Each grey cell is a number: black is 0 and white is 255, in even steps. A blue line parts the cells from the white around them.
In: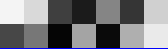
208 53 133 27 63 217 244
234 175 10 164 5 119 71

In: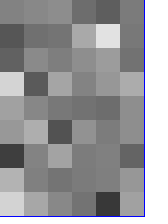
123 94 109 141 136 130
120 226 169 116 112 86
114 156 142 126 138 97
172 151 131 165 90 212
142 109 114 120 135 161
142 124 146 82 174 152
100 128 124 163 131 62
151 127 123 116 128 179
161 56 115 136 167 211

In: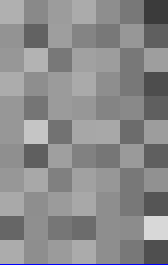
59 120 142 171 156 137 176
95 151 120 132 158 98 147
158 120 157 161 120 179 151
77 120 142 170 155 142 172
95 137 132 151 155 117 151
157 108 168 167 114 197 151
95 154 118 129 159 95 143
145 120 151 161 128 168 151
85 120 142 168 155 142 169
216 140 142 108 118 143 102
79 120 142 171 155 142 172

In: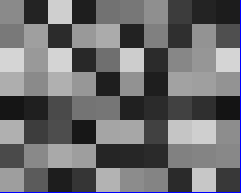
28 35 60 143 119 114 30 207 35 138
79 147 47 128 34 171 153 43 159 121
213 150 135 43 205 111 40 212 153 213
147 159 162 30 146 30 151 176 138 174
20 47 65 43 32 118 116 74 31 21
141 207 197 65 167 165 23 77 61 176
136 132 129 42 38 37 158 169 137 74
56 199 42 132 140 179 53 29 91 158

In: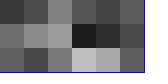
92 67 84 129 77 56
73 44 28 154 140 108
93 169 191 121 71 96

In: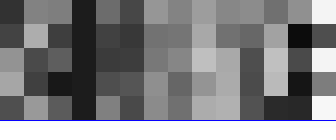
244 144 112 140 135 157 131 150 71 108 28 126 130 50
78 12 162 103 113 168 117 114 56 65 28 62 173 67
244 74 192 78 169 191 134 120 61 59 28 94 74 147
125 21 186 75 171 148 102 143 85 78 28 24 64 166
247 40 42 82 177 172 112 139 73 128 28 91 153 79

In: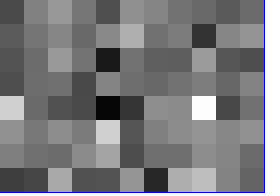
107 90 105 114 133 144 79 118 152 129 74
148 134 51 124 113 175 137 105 134 117 91
78 86 155 94 95 114 25 115 153 108 83
131 103 125 114 104 110 132 73 112 109 78
113 72 253 139 142 53 6 74 81 106 208
145 135 148 140 128 85 208 123 141 120 145
107 133 141 111 111 77 164 139 108 112 127
100 131 190 174 39 149 83 81 169 70 62
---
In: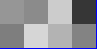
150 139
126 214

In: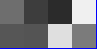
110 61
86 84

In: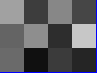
161 61
100 142

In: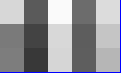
215 90
122 67

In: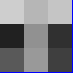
206 182
33 145

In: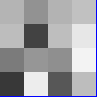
180 146
189 66

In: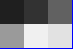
31 50
154 240

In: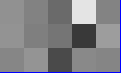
145 130
147 127
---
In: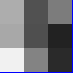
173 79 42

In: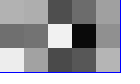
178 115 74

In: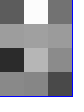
92 160 139

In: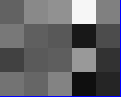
98 95 94 15

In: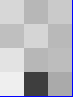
215 213 189

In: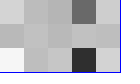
212 193 198

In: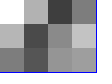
255 74 149

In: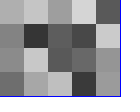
175 53 89 58

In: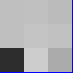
191 196 171
